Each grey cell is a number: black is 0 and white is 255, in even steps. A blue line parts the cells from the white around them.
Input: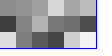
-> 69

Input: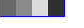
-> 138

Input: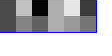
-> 174

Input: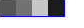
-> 114

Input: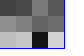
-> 198

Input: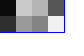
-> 154
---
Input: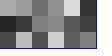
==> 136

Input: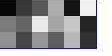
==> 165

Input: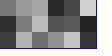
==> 84

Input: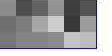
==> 204

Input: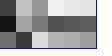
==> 80

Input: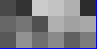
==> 176
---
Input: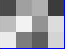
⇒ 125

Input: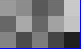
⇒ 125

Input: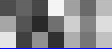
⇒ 174

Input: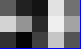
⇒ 64

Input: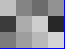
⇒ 158

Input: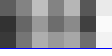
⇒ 167

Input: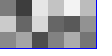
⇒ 130

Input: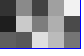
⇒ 223

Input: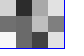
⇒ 106

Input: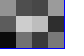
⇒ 114
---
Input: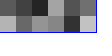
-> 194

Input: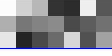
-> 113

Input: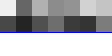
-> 124

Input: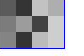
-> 206

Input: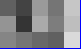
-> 190

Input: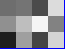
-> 130
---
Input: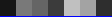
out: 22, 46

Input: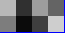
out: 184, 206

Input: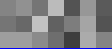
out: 132, 132

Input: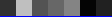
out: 49, 33

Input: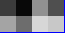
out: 59, 200

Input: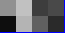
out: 145, 42
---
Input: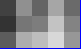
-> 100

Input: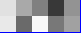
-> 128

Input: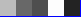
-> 78

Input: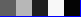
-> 31

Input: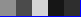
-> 212

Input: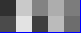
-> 131

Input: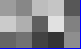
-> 189

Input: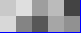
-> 158

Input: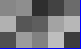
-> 46
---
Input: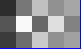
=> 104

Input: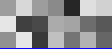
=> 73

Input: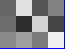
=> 210

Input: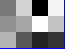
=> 253

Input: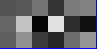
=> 4

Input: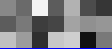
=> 61

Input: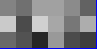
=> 208

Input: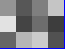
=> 109
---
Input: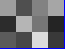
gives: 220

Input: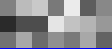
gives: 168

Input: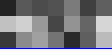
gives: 95

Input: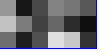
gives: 200

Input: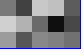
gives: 128

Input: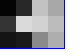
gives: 138

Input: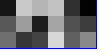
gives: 96

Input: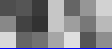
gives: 85

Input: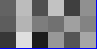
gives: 85

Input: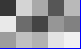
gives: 227
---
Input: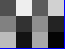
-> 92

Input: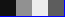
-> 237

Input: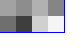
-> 177

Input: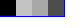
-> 168

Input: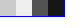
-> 83

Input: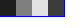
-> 226

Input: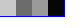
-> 154

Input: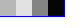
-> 132

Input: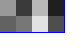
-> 184
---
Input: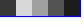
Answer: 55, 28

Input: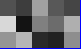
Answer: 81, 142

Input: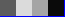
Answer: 92, 10

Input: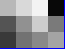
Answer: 184, 164

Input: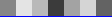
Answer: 134, 99

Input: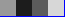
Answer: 153, 215

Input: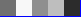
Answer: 112, 44

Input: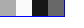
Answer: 172, 104

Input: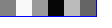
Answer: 130, 101

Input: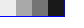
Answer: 237, 25
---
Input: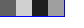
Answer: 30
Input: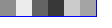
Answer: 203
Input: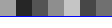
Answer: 71
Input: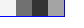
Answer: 51
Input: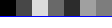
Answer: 160
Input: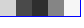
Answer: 133
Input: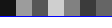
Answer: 59
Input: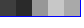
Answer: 199
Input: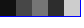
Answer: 45
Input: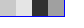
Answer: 49
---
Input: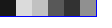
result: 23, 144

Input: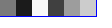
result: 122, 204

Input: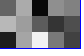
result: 100, 65

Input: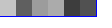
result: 197, 81

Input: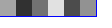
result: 165, 146

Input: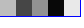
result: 189, 233

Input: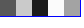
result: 88, 163

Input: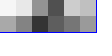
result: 246, 154
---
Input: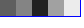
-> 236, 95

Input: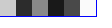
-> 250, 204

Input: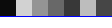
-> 70, 11

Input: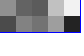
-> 242, 75

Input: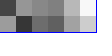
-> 248, 156

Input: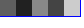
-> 204, 95

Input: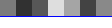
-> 137, 123
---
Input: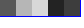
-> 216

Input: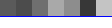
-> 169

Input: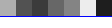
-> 103

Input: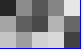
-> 73

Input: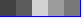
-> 210

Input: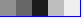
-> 27

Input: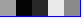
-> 40
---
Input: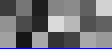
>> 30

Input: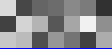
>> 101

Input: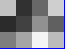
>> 104

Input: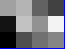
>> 98

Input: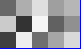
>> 223

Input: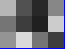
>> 40

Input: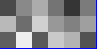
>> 172

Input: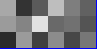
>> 90

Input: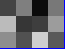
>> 11

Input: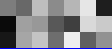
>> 190
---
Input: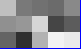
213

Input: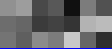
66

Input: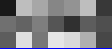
85

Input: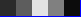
227

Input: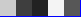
34

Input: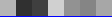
208

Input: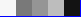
149

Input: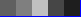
192

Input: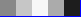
247

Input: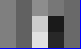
204
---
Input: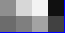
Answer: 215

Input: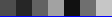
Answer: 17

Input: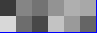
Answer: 147

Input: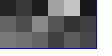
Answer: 161

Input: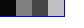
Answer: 128

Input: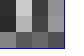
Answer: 203

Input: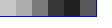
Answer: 55

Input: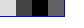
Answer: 68

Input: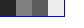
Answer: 128

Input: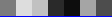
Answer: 13
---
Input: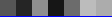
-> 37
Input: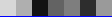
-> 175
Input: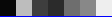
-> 189
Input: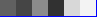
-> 69
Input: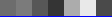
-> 123
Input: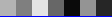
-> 127
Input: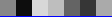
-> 13
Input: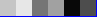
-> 231
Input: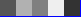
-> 177
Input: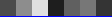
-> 141
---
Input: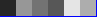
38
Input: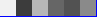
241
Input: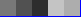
120
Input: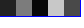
34
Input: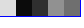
222
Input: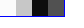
251
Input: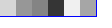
214
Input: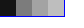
20
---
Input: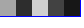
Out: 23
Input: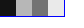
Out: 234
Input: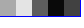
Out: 65
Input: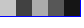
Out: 21
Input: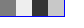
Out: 200
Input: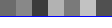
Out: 80
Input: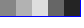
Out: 36
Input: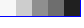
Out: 32
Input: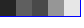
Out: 231
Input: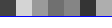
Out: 174
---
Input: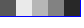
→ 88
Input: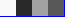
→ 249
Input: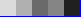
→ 219
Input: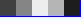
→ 64
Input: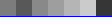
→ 124
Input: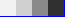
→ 242
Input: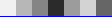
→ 240
